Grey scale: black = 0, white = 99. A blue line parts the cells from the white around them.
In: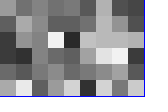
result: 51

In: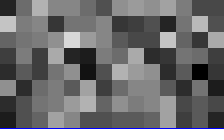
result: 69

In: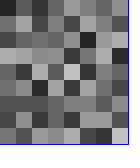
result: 20

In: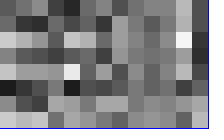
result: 54

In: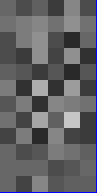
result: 37

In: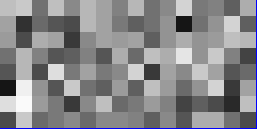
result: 44

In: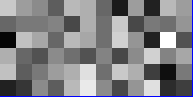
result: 54
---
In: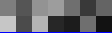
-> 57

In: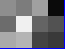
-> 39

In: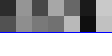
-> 28

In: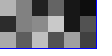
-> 54

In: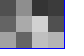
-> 81

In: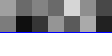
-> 51
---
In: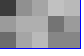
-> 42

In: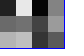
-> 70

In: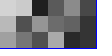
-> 62

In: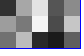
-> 44

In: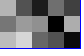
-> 73

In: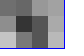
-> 76

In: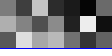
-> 34

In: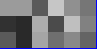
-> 35

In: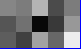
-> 36
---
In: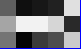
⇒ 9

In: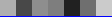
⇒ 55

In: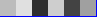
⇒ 18

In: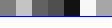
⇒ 38

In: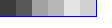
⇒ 63

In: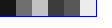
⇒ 75
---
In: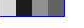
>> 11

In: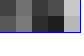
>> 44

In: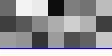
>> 94

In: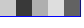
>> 22

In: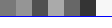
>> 58

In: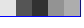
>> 33

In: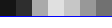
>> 18

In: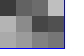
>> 38
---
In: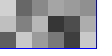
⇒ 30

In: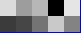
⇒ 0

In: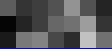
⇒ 61

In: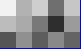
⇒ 18

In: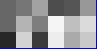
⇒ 74

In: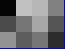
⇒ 65

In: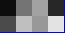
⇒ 63

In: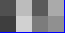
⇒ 35
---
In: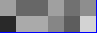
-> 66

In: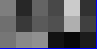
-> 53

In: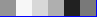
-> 96

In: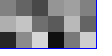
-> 54

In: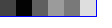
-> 1

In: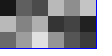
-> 61

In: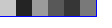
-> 14

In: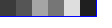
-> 33
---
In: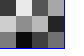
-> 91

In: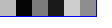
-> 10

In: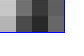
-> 44

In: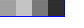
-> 76

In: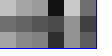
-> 7

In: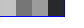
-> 46

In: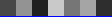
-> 46

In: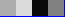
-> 85

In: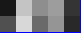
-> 55

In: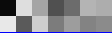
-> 42
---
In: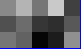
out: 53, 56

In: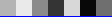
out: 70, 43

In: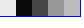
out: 91, 73

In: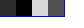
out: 17, 31

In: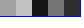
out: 63, 18

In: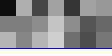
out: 5, 46

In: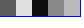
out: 36, 72

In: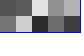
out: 32, 24

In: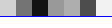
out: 82, 94
